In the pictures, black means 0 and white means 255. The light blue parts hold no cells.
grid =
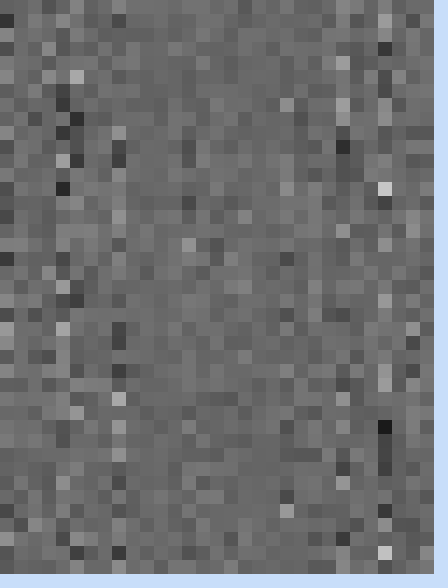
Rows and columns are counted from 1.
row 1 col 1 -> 97
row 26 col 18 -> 122
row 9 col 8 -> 91
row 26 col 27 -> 112
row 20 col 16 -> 111
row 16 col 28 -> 100
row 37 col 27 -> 107
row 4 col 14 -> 110
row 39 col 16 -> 108
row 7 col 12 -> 99
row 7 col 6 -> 104
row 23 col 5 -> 89
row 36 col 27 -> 107
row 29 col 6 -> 89
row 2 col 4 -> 108
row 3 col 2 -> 106
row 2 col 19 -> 101
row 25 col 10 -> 105
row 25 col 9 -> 67
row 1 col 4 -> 83
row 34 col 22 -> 109
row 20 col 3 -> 98
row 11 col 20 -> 108
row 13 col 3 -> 103
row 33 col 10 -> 110
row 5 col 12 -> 104
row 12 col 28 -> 126
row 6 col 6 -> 168
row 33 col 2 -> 100
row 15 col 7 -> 101
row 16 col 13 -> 116
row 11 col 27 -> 103
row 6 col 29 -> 131
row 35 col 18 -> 105
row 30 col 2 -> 105
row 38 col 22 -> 109
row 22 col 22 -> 104
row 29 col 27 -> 107
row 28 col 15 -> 109
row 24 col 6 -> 112

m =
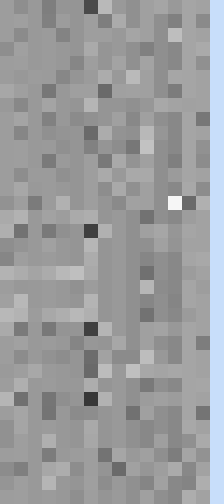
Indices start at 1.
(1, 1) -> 157
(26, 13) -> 136
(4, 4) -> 155
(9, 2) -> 164
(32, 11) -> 136
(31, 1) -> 145
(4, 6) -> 149
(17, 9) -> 153
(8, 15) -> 162
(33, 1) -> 157
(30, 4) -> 116
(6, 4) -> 155
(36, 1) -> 157
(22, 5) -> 152
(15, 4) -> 155
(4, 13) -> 136
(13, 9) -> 153
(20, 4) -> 171
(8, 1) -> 153
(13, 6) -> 149
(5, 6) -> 134
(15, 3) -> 123
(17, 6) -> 149
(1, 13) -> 153
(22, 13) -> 133
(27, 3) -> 168
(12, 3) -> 153
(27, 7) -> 105
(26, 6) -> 149
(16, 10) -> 144
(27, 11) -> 167
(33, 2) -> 158
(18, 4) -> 161
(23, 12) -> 143
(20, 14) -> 156
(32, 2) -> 158
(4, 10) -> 144
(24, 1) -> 170
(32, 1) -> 145

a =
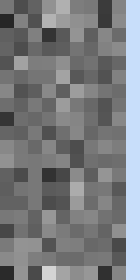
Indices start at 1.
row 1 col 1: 119
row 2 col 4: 179
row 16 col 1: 120
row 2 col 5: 156
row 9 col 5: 138
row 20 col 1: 42
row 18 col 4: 83
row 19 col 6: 107
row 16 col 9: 106
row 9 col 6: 133
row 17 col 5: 123
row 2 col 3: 81
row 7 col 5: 95
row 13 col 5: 71
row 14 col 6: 172
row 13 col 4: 50
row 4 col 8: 130
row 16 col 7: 135
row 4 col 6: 116
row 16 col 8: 114
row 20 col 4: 212
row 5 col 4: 126
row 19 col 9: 88
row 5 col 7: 114
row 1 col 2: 77
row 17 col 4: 137
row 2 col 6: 144
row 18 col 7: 104
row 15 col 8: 134
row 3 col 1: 96
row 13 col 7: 94
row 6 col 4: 117
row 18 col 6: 126
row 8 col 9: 115

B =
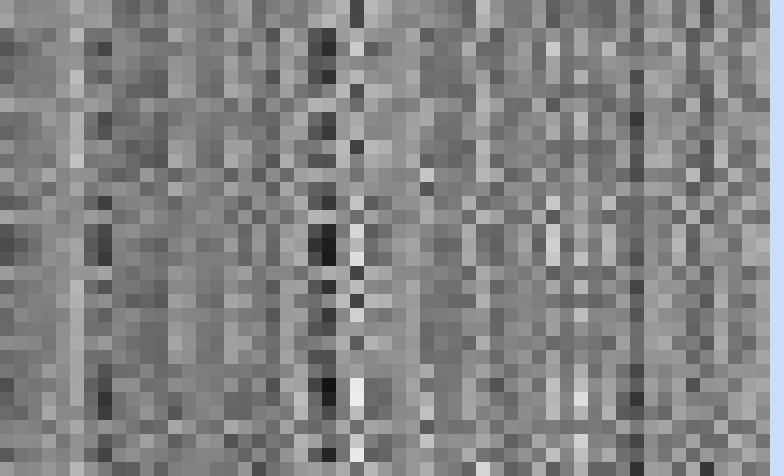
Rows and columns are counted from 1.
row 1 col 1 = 152
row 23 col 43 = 134
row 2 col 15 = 131
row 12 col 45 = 158
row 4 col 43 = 132
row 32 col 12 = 133
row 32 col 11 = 159
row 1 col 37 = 120
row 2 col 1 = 162
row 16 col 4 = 147
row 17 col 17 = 134
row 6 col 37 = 126
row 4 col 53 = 124
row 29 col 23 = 103
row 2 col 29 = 131
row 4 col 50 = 104
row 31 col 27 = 163
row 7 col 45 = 157
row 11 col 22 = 117
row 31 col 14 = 147
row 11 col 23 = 120
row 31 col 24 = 119
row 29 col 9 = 113
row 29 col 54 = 168
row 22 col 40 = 117
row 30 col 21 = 120
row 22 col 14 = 149
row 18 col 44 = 181
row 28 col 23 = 68
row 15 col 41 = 123
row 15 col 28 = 112
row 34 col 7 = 147
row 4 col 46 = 108
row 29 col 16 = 129
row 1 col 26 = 70
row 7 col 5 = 152
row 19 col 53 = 132
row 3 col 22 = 138
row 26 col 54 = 135
